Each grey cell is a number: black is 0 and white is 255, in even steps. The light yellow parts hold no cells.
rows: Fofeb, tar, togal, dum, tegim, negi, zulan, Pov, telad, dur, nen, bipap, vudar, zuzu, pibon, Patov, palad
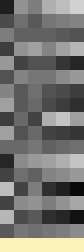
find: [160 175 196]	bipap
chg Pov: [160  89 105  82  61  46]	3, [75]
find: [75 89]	Patov
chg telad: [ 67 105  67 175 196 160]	0, [61]

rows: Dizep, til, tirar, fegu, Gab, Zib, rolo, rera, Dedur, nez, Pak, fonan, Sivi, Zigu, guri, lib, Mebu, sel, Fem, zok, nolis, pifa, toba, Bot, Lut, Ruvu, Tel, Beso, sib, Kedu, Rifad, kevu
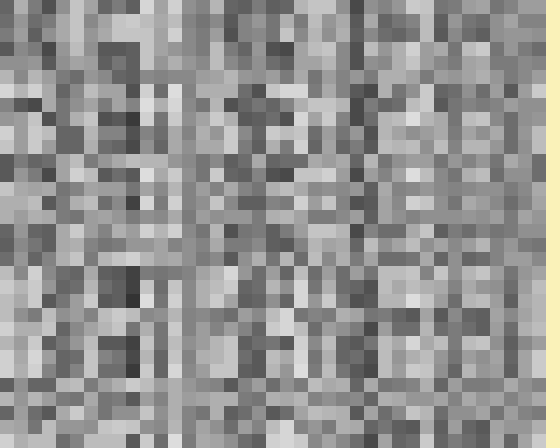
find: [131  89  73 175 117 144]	rolo
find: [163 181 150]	Zib

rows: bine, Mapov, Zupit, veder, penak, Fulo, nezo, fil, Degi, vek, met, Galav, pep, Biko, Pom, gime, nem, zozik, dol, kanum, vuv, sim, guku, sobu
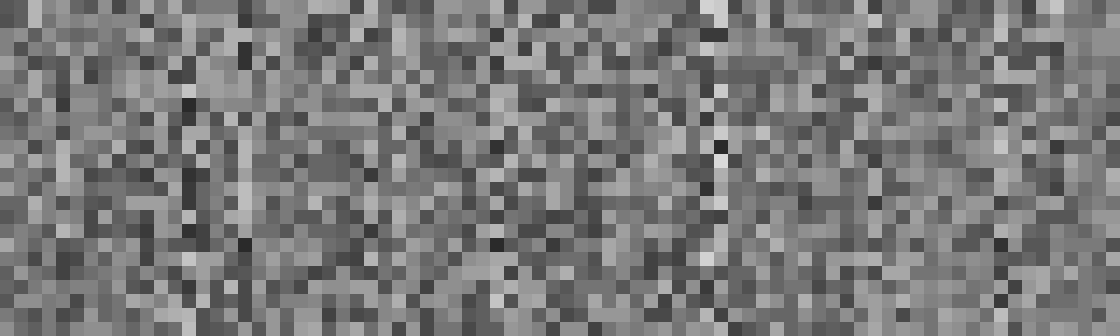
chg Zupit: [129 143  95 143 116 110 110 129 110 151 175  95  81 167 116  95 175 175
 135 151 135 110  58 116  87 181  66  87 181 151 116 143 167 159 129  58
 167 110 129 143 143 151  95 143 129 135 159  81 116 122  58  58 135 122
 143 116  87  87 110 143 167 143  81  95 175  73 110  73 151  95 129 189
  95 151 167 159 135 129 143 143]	5, [102]
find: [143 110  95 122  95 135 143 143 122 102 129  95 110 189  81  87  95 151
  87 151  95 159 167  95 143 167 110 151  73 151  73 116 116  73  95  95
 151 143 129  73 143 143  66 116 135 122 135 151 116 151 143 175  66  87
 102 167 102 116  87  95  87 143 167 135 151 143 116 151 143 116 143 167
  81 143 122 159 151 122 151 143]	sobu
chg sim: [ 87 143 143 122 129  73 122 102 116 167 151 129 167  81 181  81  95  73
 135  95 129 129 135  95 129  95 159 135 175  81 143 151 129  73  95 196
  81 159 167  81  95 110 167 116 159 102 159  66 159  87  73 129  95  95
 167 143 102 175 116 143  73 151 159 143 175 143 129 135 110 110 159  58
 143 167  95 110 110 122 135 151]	48, [151]
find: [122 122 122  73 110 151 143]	bine
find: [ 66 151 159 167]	kanum
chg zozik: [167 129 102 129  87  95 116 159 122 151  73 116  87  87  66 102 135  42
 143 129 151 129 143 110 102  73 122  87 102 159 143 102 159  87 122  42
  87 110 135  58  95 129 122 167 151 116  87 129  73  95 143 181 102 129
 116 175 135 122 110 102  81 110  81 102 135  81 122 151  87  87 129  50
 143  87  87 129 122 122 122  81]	47, [135]

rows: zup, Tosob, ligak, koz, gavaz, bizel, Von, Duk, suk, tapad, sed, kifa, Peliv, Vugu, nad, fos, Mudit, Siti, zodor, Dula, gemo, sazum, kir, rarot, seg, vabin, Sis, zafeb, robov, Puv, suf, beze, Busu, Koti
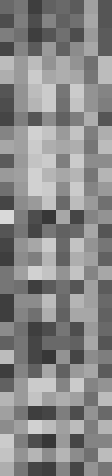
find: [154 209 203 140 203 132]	Vugu
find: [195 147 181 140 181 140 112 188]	Busu
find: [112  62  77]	rarot
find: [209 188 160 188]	suf
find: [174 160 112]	robov
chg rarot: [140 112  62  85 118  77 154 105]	3, [77]
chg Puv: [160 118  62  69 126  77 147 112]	7, [105]

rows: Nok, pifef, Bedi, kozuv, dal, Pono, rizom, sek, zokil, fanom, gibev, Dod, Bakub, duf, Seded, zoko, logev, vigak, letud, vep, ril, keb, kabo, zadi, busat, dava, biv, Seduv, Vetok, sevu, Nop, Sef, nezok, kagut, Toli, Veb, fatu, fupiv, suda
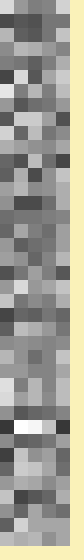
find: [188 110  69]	Dod
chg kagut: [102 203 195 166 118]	4, [110]
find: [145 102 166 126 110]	fatu

